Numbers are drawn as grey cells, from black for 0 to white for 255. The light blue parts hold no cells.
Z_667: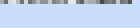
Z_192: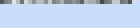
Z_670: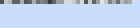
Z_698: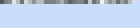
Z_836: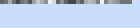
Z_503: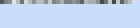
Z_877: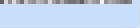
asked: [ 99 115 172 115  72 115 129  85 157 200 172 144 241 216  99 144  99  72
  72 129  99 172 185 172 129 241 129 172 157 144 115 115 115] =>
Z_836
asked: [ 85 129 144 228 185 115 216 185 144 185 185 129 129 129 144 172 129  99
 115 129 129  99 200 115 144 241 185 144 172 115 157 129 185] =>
Z_698
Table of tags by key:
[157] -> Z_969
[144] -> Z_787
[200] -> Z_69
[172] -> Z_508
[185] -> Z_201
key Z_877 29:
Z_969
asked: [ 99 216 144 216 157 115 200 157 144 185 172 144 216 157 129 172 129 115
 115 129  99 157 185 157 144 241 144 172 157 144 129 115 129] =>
Z_877
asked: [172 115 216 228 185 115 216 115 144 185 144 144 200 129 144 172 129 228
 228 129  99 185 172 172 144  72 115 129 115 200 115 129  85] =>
Z_667

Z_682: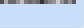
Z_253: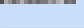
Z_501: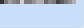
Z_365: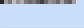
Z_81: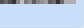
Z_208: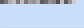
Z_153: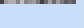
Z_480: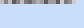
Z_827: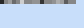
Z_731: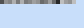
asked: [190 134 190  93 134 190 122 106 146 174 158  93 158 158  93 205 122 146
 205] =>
Z_480
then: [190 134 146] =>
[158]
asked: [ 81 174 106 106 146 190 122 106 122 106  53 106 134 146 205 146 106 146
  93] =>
Z_682
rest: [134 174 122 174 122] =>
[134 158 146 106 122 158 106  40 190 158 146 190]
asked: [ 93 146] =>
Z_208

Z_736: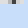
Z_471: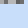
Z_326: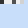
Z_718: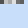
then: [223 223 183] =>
[66]
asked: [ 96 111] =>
Z_471
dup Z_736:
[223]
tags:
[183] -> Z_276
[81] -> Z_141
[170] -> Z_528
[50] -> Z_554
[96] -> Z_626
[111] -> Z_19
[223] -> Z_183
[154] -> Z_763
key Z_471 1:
Z_528

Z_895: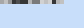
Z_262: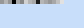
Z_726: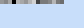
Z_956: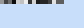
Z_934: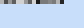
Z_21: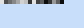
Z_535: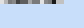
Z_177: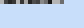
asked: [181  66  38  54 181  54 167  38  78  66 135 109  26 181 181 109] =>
Z_177
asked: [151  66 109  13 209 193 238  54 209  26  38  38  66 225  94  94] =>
Z_956
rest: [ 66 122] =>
[122 135 181 122 109]
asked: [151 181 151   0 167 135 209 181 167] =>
Z_262
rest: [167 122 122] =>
[225 135 122  26 193 193]
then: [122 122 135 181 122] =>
[109]
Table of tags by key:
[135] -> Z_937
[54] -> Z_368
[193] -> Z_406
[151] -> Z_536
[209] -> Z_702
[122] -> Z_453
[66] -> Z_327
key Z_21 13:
Z_368

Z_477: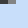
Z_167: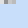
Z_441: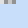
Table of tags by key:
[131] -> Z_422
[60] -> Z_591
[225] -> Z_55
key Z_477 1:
Z_591
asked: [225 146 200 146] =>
Z_441
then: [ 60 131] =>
[131]
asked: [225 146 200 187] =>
Z_167
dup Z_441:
[146]

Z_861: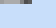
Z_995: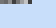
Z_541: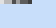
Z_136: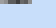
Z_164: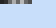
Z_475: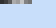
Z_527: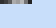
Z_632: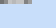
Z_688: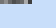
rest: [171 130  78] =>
[92]
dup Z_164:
[104]
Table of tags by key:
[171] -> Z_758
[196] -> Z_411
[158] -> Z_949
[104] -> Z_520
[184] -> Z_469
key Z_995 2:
Z_520
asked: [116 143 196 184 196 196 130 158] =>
Z_632
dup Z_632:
[196]
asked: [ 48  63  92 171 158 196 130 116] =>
Z_475
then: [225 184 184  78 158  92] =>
[92]

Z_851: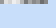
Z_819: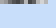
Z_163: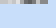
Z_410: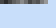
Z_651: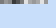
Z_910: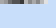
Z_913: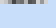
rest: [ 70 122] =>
[110 182  83  95 211 152 211]
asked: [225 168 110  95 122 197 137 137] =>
Z_163
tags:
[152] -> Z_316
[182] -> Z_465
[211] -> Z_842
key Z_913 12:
Z_842
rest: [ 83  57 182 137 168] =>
[137 182 225]
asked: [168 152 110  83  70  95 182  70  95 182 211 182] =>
Z_819
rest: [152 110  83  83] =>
[ 57 182 137 168 137 182 225]

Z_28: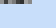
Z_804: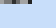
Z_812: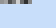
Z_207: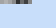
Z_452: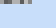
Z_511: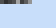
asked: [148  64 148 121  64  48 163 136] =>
Z_28
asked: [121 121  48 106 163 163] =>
Z_804
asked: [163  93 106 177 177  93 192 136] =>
Z_452
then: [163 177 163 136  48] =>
[106]
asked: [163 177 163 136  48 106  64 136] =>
Z_207

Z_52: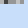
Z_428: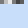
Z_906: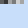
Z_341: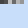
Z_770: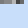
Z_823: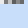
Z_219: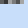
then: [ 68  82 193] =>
[106]
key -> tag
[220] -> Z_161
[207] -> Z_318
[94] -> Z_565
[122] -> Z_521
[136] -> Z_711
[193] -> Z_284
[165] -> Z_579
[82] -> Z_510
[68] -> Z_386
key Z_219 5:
Z_510
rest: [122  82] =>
[165]
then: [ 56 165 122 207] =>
[165]
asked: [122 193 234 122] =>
Z_428
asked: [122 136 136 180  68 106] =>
Z_770

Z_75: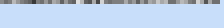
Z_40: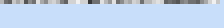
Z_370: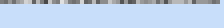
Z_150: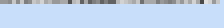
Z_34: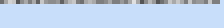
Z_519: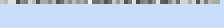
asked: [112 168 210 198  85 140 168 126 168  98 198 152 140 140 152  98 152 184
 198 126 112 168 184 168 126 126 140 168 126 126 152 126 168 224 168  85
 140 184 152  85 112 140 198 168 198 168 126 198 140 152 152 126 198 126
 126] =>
Z_34
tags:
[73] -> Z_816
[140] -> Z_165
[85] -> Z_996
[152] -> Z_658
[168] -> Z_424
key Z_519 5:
Z_816

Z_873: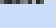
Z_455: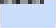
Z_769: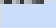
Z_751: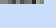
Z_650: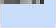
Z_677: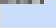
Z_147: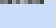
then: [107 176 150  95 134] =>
[120]
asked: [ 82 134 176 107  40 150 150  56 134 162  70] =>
Z_455
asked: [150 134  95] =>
Z_677
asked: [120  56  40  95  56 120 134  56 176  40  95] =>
Z_873
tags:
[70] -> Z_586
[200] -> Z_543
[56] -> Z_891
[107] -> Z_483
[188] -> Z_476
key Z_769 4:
Z_476

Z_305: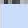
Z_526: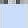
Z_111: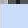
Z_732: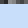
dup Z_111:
[85]
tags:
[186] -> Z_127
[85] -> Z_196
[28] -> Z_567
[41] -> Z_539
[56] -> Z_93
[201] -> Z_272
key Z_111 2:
Z_127
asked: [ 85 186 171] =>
Z_305

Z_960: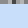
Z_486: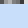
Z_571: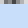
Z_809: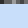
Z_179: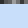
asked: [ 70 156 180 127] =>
Z_960
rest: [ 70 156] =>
[180 127]
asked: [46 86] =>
Z_179
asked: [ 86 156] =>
Z_486
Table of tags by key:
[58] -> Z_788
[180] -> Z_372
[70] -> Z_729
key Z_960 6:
Z_372

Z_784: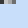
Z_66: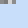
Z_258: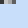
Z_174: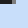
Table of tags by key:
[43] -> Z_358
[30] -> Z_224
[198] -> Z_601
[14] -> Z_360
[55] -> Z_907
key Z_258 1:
Z_907
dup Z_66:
[140]
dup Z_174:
[30]

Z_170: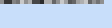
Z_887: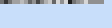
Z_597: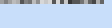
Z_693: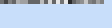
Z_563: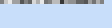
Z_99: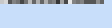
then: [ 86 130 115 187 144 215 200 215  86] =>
[215]
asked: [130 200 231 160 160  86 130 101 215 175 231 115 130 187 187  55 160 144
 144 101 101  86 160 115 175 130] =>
Z_563

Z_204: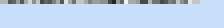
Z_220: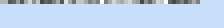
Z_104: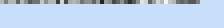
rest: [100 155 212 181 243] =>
[196 181 114 100 114  88  88 127]
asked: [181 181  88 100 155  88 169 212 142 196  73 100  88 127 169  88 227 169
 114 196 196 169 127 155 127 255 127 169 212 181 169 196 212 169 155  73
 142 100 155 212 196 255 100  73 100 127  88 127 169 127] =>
Z_220
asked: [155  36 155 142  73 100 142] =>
Z_104
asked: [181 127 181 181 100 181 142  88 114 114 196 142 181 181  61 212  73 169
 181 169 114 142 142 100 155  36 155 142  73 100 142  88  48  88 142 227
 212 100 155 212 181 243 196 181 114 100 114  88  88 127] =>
Z_104
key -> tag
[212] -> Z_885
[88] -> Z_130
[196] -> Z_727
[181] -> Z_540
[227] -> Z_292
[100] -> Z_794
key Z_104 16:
Z_885

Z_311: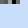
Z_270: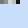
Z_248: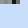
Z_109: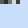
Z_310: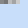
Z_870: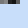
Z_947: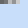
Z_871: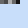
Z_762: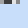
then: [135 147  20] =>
[103]
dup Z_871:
[103]
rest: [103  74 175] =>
[103  20]
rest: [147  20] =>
[103]
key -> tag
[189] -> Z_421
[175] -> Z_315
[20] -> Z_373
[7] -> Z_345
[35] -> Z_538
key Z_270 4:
Z_421
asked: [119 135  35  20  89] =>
Z_870

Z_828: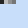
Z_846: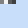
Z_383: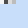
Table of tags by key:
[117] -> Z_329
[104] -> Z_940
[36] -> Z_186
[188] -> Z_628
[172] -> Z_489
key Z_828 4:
Z_329
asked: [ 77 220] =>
Z_383
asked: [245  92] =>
Z_846
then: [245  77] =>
[220]

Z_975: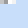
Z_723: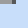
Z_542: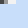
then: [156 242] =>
[242]
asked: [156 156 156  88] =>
Z_723
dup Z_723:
[156]
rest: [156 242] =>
[242]
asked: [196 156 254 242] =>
Z_975
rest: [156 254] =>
[242]

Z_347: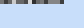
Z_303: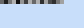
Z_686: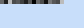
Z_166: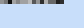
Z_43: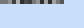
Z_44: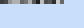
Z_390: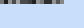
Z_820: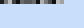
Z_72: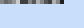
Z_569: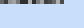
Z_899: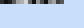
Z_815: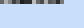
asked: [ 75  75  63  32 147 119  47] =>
Z_390
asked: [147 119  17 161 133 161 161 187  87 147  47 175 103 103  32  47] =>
Z_166
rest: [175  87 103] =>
[ 47 119]
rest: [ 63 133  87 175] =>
[133  87  63 175 133  32]
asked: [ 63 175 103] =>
Z_303
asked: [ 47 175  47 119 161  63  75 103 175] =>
Z_569
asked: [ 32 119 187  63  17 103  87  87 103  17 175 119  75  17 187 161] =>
Z_820

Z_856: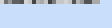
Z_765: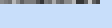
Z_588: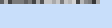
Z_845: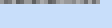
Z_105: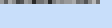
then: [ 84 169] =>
[169]
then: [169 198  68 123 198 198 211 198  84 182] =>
[153]
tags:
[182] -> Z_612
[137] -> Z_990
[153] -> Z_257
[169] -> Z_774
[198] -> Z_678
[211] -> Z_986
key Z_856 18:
Z_678
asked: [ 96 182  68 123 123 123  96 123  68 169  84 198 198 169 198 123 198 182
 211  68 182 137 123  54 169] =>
Z_588
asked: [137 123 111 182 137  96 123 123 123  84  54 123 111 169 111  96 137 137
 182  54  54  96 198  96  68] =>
Z_765

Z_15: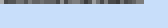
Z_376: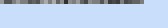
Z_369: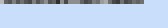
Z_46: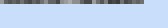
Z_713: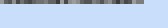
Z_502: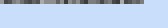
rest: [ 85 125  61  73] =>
[ 61 112  73  85 112  99 112]
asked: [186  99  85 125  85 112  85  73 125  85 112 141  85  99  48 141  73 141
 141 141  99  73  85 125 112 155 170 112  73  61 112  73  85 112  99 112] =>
Z_369
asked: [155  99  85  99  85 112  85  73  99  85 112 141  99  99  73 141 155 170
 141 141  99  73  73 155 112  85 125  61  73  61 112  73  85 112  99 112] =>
Z_46

